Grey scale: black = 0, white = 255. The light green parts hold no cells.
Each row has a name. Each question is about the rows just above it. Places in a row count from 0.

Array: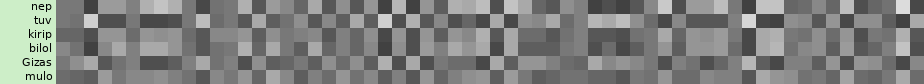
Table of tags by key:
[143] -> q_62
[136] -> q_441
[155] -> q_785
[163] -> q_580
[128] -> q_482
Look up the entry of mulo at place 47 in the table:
q_482
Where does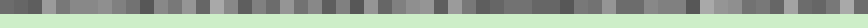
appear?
mulo
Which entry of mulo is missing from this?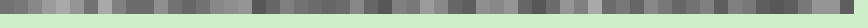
[163]
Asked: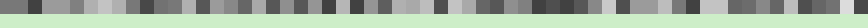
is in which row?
nep

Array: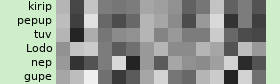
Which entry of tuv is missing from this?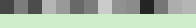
[132]
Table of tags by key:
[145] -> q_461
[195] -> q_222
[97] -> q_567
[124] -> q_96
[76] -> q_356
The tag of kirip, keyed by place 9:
q_567
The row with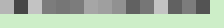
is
kirip
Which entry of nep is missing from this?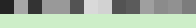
[43]
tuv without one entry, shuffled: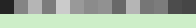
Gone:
[173]

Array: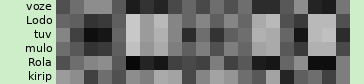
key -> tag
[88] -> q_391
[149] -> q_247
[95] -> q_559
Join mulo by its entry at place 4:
q_559
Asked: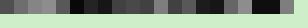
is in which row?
Rola
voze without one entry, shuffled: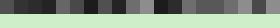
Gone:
[118]

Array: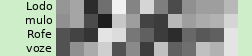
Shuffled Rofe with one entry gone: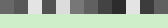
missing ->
[52]
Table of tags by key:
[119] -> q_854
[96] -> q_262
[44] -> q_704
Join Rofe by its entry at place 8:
q_704
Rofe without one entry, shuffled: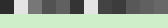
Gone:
[220]
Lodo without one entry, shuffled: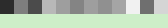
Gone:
[150]

